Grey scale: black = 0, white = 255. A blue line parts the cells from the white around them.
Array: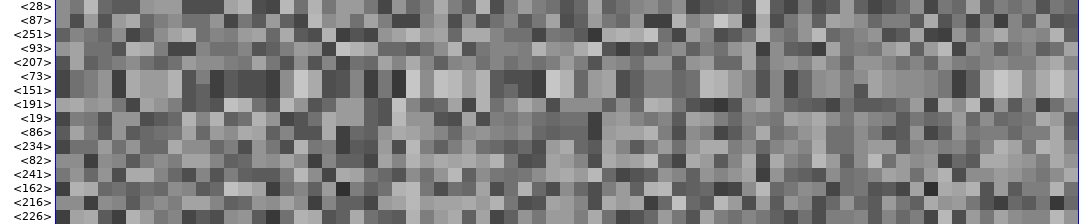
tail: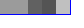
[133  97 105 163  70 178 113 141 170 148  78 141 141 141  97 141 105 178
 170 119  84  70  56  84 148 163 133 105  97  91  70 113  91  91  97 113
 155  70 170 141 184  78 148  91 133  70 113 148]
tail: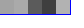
[155 119 133  70  91  78 141 148  91  56 113 178 170  84  97 170 113  97
  91 178 126 155 170  97 163  70  97 148 119 155 155 126 170 113  70  84
 105 155 119  84 163 126 113 133 119  97  78 113  78 126 126 133  91 133
 105 126  70 184  78 155 119 163 141 133 133 184 148]
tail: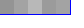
[105 170 170 133 113 113  70 119 113  91  56 170 178 170 192 113  70 155
 133  78  91 119 178 126 113 148 184 105 119 133 148  78  91 163  70  63
 148 105 148 170 133 141 133 178  97]
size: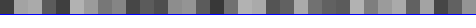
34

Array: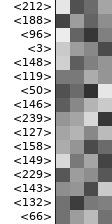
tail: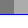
[149]
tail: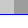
[136  75]
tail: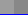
[75]
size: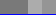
4

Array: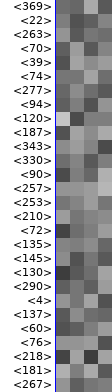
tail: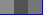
[89]
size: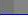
2

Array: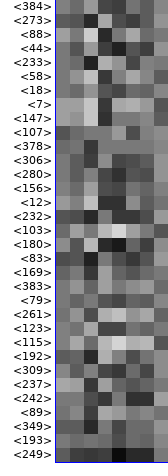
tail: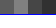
[ 84  77 147]
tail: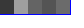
[121]
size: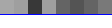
8
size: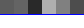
6
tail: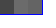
[134]
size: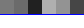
6

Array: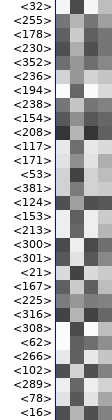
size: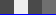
4
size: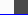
2
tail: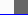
[251 218]

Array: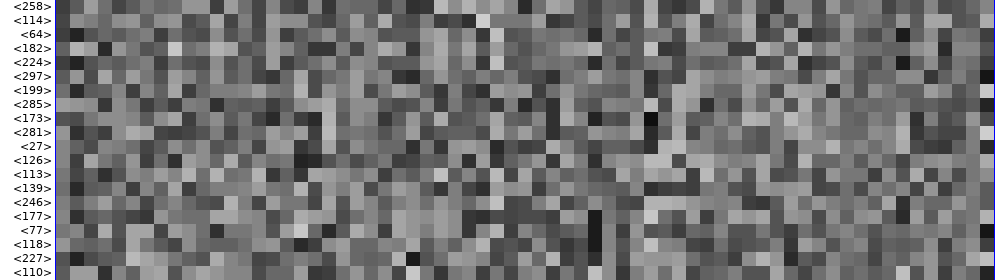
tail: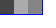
[ 91  69  97  97  75  48 178 185 133 126 104 111  91  83 126  69 141 141
 178 119 133 111 133 171  75  62  55  97 126  42]
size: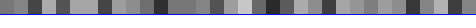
34
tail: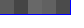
[171  69  55  75 178 119  91 149  83  55 133 133  75 149 104 119 126  69
  97  83 133  75  83 104 133]

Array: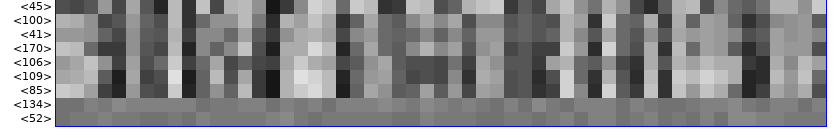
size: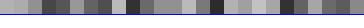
26
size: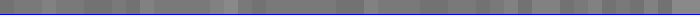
50
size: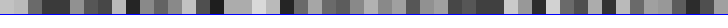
52
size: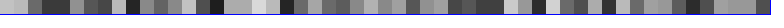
55
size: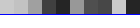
10
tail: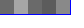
[178 137 160  86 145 160  71  86  64  64 202 152  44 210 106  79 172  50
 186 106 160 152  92  44  79 160 152 152  79]

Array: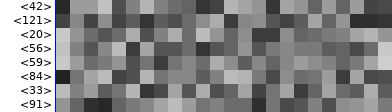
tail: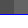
[164  67 116 164  60 100 164 108  93 172  93]
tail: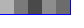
[116 156  60 164  73  79]
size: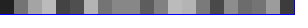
21

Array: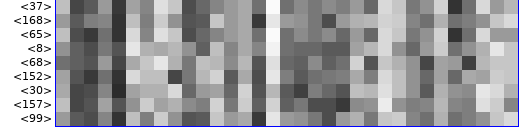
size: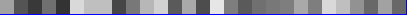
29
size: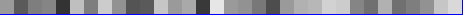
33
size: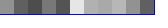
11
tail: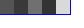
[191 191  70 120 183 210  90 169  77 230 126  90 112 120 126 169 126 217
 191 146 104 162 104 169 162 204 198]
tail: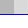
[146 104 154 204 112 146 177 230 198]
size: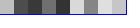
9
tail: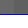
[139  96 112 210  84 198 177 146  70 162 154  64 183 198 198]

